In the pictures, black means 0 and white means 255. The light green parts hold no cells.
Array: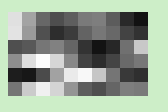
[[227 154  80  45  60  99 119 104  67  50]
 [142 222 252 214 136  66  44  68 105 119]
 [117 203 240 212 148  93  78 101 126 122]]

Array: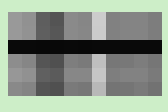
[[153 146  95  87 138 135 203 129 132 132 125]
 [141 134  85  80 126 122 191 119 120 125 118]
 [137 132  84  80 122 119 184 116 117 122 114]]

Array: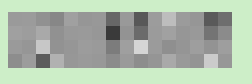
[[160 157 169 145 153 154 151  58 147 107 155 161 150 153 116 139]
 [141 156  92 177 151 154 152 139 154 141 149 169 153 148 203 151]]

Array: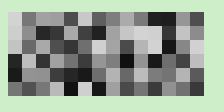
[[206 142  39  55 169  64  33 162 198 211 208  54 195 140]
 [ 37 189  52 161 114  60 149 126  16 147  25 110  67 189]
 [118  82 120 185  17 207  23 160  74 117  59 145 113  57]]

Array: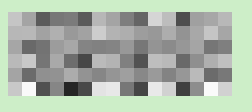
[[183 184 162 176 153 162 205 179 174 157 152 173 147 168 197 166]
 [185 200 117 169 109  71 186 179 128  82 190 185 105 143 175 192]
 [200 249  80 134  37  73 227 232 119  69 233 209  63 141 250 209]]

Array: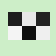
[[244  14 239]]

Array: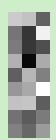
[[117  54 241]
 [177   9 171]
 [151 169 254]
 [114  91 123]]

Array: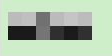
[[ 26  26 117  47  27  48]]
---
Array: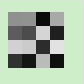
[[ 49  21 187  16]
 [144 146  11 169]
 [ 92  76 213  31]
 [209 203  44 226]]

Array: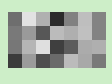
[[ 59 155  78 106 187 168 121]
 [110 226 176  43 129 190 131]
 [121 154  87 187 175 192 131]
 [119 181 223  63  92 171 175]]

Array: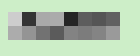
[[172 148 114  91 131 124 132 154]
 [205  52 169 171  37  93  85  97]]

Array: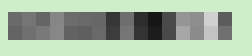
[[ 99 111 121 135  98  95 105  60 117  51  28  73 167 139 195 111]
 [106 117 101 134 108 105 103  54 110  45  22  74 149 142 208  92]]

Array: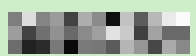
[[108  33  43 121   9 122 119  90 181 150  71 170 137]
 [126 221 132 155  66 173 139  15 194  92 184 234 251]
 [157  67 112 145 105 138 159 225 202  63 162 105 105]]

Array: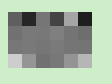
[[205 149 113 120 148 182]
 [ 95  38 118  68 165  30]
 [113 121 120 127 116 110]
 [119 121 118 122 117 116]]

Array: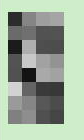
[[128 142  80  69]
 [ 44 133 158 165]
 [106 112  82  83]
 [ 27 175  78  77]
 [ 83 200 162 147]
 [ 81  19 169 162]
 [210 100  58  56]
 [154 134  87  76]]
